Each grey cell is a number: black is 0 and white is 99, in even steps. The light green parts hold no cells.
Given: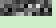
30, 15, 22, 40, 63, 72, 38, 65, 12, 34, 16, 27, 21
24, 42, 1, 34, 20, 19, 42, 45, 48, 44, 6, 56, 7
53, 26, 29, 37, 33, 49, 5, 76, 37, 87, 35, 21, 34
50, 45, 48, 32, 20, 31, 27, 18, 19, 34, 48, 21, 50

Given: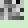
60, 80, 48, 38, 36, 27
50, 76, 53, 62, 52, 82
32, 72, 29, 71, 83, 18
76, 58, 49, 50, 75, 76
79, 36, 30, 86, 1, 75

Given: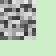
37, 38, 63, 48, 46, 29, 84, 83, 78
26, 86, 76, 62, 88, 84, 20, 69, 34
68, 69, 73, 63, 63, 63, 30, 74, 26
77, 29, 77, 30, 66, 38, 28, 59, 73
38, 23, 72, 83, 85, 51, 49, 28, 29
70, 81, 46, 26, 23, 63, 80, 58, 81
47, 69, 81, 78, 61, 75, 82, 86, 69
87, 27, 27, 55, 19, 77, 32, 61, 28
73, 74, 65, 71, 81, 35, 25, 29, 83
42, 60, 29, 86, 80, 76, 89, 57, 89

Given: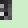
15, 40, 31
82, 9, 38
30, 23, 36
62, 16, 31
14, 17, 23

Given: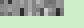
44, 53, 41, 57, 55, 18, 53, 73, 51, 62, 31, 76, 51, 48, 15, 46
55, 55, 62, 55, 55, 18, 53, 65, 52, 49, 31, 79, 61, 53, 19, 48
52, 55, 58, 58, 55, 59, 53, 65, 51, 57, 60, 47, 50, 49, 59, 56
38, 55, 20, 58, 55, 64, 53, 65, 51, 70, 60, 47, 43, 46, 59, 56

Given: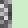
33, 38, 65
56, 35, 51
35, 83, 31
73, 56, 24
52, 79, 32
85, 44, 33
32, 54, 67

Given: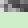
86, 46, 65, 70, 56, 36, 25
65, 37, 63, 29, 24, 31, 29
80, 65, 36, 32, 32, 49, 43

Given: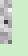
65, 75, 45
67, 66, 72
59, 59, 74
76, 85, 82
86, 78, 63
80, 22, 64
84, 68, 72
67, 73, 79
63, 77, 94
78, 69, 62
84, 65, 75
